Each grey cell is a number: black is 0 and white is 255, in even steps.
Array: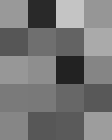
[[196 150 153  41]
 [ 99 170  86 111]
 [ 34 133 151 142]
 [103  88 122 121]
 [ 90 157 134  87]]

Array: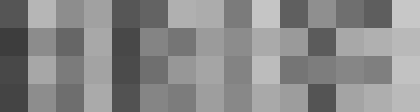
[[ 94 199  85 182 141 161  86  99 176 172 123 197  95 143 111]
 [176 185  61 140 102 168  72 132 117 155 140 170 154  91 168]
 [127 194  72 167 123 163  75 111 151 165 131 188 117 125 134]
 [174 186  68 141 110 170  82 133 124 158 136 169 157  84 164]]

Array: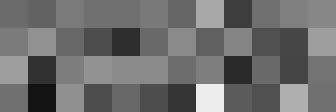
[[128 135 107  99 122 112 112 121 101 168  61 112]
 [ 71 158 122 145 104  77  46 105 138  96 133  80]
 [ 68 115 157  50 125 146 139 138 109 126  43 106]
 [176 112 112  19 144  77 103  77  53 236  92  80]]

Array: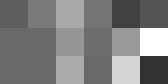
[[ 64  84  94 122 168 116]
 [154 254 105 106 149 109]
 [213  50 106 106 171 105]]

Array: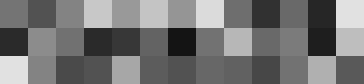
[[ 38 225 116  82 131 200 153 196 149 219 110  49 105]
 [ 30 190  42 140 113  42  55  99  20 114 183 105 123]
 [176  89 225 131  74  82 167  92  82 103  97  71 114]]

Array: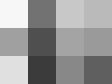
[[200 186 247 114]
 [164 154 160  79]
 [136  95 224  59]]
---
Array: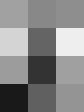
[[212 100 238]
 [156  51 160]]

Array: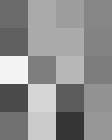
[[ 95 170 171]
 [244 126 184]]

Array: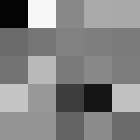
[[107 118 129]
 [115 185 122]]

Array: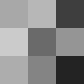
[[203 106 149]
 [173 132  35]]

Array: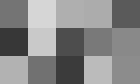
[[ 55 201  77]
 [178 113  59]]

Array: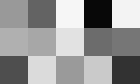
[[176 167 226]
 [ 78 219 154]]

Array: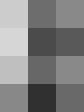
[[214  75  89]
 [191 103 137]]

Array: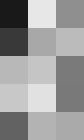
[[ 57 168 187]
 [184 197 122]]

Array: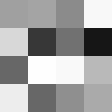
[[216  55 113]
 [103 254 249]]
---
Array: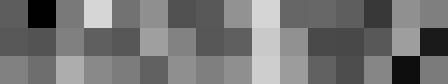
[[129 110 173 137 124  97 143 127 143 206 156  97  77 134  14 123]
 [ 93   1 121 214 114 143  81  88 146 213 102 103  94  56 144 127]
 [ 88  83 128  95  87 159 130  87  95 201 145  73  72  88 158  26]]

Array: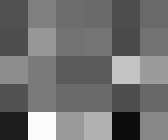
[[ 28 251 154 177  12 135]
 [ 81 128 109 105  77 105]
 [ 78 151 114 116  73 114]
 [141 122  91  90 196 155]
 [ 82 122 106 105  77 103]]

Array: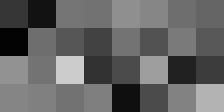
[[133 128 114 127  15  75 130 179]
 [ 54  18 117 114 143 134 110 101]
 [  3 110  86  66 115  82 122  88]
 [146 115 204  50  75 158  33  60]]

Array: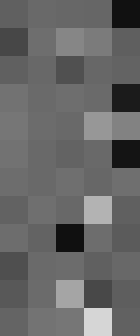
[[100 115 118 214  97]
 [ 96 105 103 102  17]
 [ 71 110 134 123  95]
 [ 96 104  80 103  99]
 [114 106 110 106  27]
 [118 108 105 151 130]
 [114 105  99 105  20]
 [109 105 111 103 111]
 [ 98 111 104 179  96]
 [109  99  16 109  91]
 [ 79 106 108  96 104]
 [ 88 107 165  72  94]]

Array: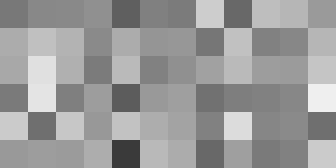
[[153 157 155 173  58 185 172 104 159 122 129 203]
 [120 136 137 144  95 128 123 205 104 190 182 154]
 [172 192 179 138 172 149 151 118 193 129 135 182]
 [168 224 176 123 186 129 144 161 186 157 155 197]
 [122 228 127 157  92 153 159 113 126 129 135 239]
 [203 111 199 152 194 173 163 129 220 134 138 111]]

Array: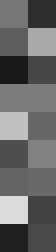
[[ 32  74]
 [118  46]
 [ 94 170]
 [ 24  71]
 [124 125]
 [192 102]
 [ 79 129]
 [100 105]
 [219  66]]

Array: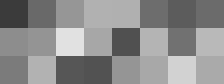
[[123 178  86  82 149 168 210 170]
 [ 59 105 150 177 176 109  92 107]
 [141 148 225 167  80 180 113 185]]
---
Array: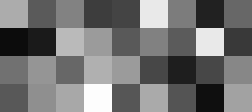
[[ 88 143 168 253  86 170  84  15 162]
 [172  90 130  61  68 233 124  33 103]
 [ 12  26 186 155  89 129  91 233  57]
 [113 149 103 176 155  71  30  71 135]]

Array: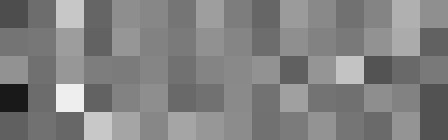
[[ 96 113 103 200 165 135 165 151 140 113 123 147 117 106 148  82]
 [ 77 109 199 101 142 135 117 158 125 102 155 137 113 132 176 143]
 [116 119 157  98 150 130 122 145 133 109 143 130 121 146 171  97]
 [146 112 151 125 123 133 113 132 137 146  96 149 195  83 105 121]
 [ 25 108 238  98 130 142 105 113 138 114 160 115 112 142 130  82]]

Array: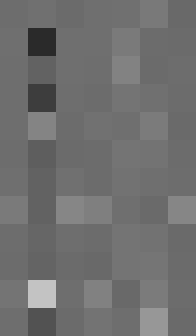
[[110  82 107 115 110 151 106]
 [109 112 107 111 112 121 105]
 [111  42 111 111 122 108 107]
 [110  98 111 110 130 107 109]
 [110  61 110 108 116 112 108]
 [110 132 108 113 111 123 106]
 [109  94 107 108 116 115 108]
 [111  98 112 108 114 111 109]
 [122  98 134 127 111 106 134]
 [109 102 110 108 116 114 106]
 [108 100 107 105 116 117 107]
 [116 195 110 129 105 123 108]]

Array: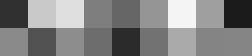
[[138  82 141 109  43 114 170 132 133]
 [ 48 201 223 126 102 149 244 159  27]]

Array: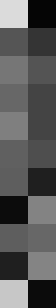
[[199  11]
 [219   5]
 [ 85  52]
 [118  84]
 [103  68]
 [127  68]
 [ 96  78]
 [ 94  31]
 [ 12 131]
 [ 94 103]
 [ 31 132]]

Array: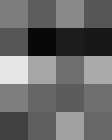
[[ 65  94 161 103]
 [125  93 137  86]
 [ 86   8  29  24]
 [229 166 110 170]
 [126 102  92 110]]

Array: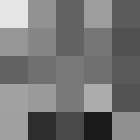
[[160  45  73  27 144]
 [229 146  99 157  92]
 [150 134  99 118  81]
 [ 98 112 121 112  89]
 [162 155 121 172  83]]

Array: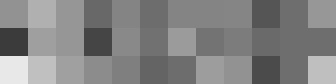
[[232 192 160 140 127 100 109 157 146  75 110 191]
 [146 176 150 104 132 109 132 132 133  85 110 151]
 [ 59 159 150  69 137 113 155 115 124 106 110 110]]

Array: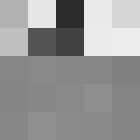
[[135 144 139 138 132]
 [177 230  43 233 214]
 [192  84  65 235 238]
 [134 138 135 134 128]
 [133 135 138 143 132]]
